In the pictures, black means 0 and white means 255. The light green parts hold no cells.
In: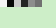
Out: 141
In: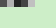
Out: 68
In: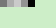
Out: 147
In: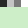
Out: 121
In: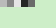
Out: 37
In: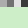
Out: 225
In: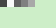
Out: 128
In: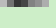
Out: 145
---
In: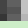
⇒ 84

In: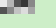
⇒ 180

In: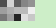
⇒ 174

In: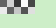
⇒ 211

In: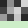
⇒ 169

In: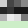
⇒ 54

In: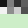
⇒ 126

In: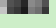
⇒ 82

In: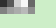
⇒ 89

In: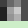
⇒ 160
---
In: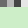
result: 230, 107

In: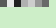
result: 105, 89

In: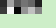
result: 32, 59

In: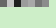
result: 140, 103

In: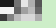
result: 85, 59

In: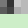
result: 185, 91

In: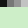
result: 194, 18
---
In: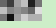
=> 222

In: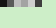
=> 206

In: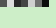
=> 221

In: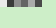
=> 233

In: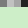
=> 193

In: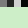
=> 208
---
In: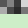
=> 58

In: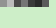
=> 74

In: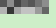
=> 70

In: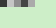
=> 142

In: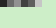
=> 146

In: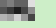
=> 98

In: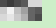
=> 75

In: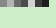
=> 106
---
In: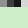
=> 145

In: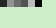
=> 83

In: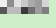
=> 111

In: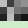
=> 48

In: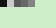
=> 104

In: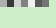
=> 116

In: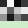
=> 41
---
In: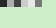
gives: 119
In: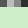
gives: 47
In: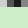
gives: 133
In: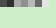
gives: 228
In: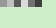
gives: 62
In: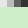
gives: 51
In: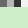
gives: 243
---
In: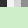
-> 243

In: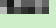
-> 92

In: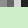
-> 102

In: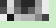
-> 39

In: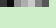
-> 202

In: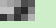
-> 148
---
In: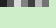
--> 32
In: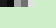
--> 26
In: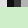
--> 225
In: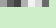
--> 160
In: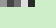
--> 152
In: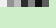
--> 240
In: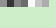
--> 146
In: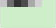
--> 198
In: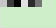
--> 199
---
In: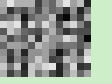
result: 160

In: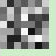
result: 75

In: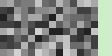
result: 137

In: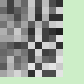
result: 228

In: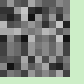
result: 65

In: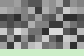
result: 175

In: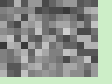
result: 152

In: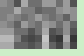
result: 70
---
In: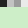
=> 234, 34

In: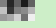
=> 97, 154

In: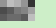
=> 51, 91

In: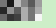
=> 157, 104

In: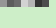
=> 77, 150

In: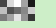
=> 24, 123

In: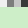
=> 57, 240

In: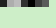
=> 91, 32

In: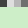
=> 111, 65
